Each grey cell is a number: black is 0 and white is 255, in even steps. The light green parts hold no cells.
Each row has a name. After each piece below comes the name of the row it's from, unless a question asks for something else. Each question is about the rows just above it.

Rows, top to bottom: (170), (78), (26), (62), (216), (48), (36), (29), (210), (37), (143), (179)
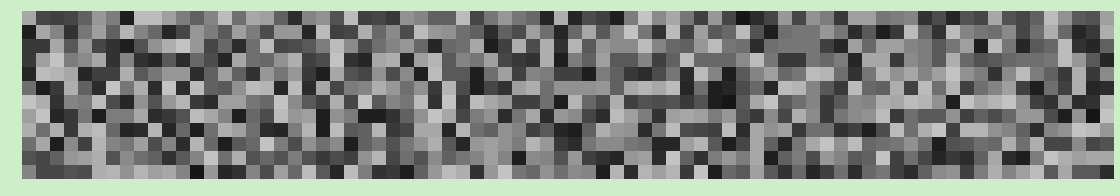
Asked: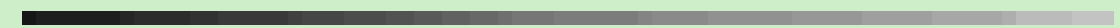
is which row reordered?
(29)
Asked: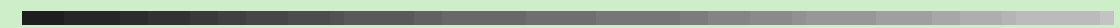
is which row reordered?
(26)
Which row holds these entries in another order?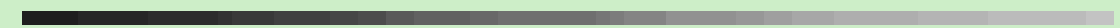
(48)

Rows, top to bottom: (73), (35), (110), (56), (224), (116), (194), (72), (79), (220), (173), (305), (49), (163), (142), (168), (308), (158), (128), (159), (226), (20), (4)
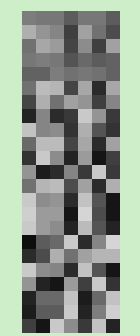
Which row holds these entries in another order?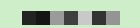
(159)
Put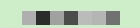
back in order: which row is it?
(49)
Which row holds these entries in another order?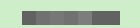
(224)
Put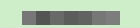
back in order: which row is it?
(56)
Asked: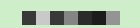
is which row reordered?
(305)
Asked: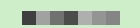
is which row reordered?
(35)

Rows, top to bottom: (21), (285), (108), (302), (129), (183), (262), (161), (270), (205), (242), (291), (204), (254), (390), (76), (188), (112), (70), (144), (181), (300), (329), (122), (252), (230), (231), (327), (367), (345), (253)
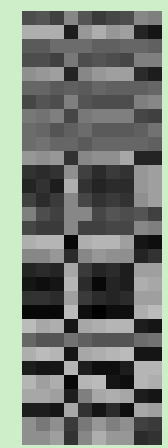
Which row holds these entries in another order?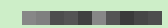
(21)
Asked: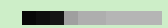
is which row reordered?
(188)
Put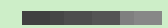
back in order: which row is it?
(390)

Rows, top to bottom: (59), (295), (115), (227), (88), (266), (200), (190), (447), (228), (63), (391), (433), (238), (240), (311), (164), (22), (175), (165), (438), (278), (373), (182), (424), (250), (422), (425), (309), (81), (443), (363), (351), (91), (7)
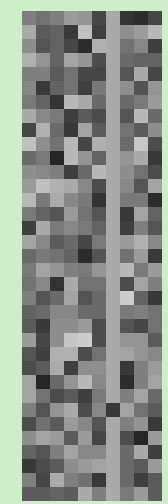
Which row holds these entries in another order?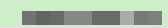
(278)
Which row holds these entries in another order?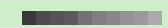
(81)
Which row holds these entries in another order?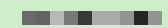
(63)

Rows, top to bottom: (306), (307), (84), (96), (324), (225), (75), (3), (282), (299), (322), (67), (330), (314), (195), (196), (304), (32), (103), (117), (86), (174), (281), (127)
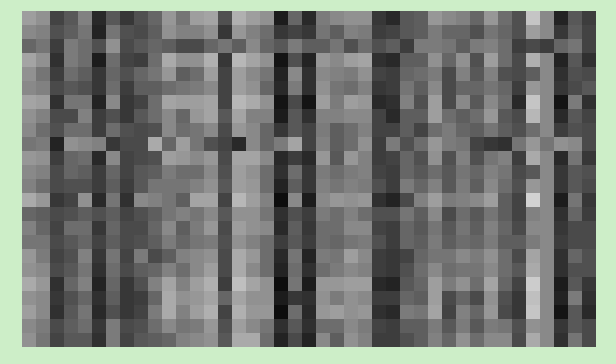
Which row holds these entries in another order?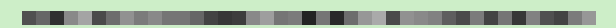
(32)
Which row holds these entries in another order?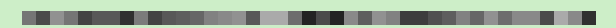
(127)
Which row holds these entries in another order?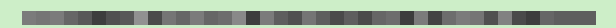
(304)
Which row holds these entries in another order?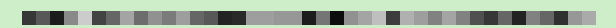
(117)

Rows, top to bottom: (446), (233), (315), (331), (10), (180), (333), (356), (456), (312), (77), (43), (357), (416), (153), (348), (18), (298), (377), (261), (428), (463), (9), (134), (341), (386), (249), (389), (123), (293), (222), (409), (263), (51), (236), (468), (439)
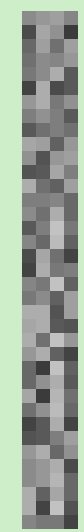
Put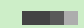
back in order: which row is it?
(293)
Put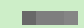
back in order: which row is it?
(416)
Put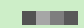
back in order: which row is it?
(43)
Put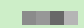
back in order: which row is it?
(51)
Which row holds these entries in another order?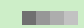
(134)

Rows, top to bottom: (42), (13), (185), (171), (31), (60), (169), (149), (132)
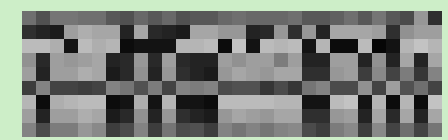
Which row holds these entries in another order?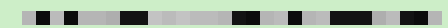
(169)
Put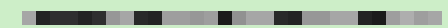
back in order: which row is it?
(149)

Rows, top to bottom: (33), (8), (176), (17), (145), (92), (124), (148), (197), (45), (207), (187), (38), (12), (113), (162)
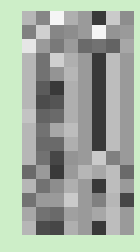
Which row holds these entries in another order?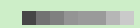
(207)
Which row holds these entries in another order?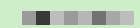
(197)
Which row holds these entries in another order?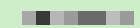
(187)
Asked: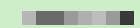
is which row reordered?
(45)

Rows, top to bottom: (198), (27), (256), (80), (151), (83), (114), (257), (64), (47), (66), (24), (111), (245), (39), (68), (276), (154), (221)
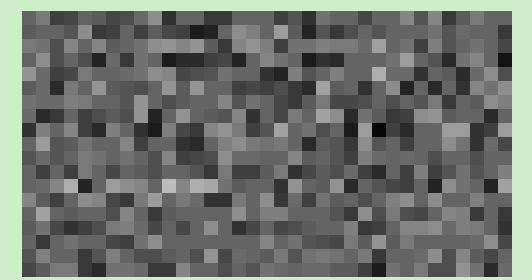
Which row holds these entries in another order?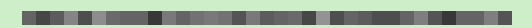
(154)
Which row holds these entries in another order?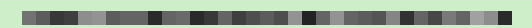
(257)
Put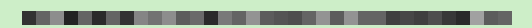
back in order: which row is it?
(83)

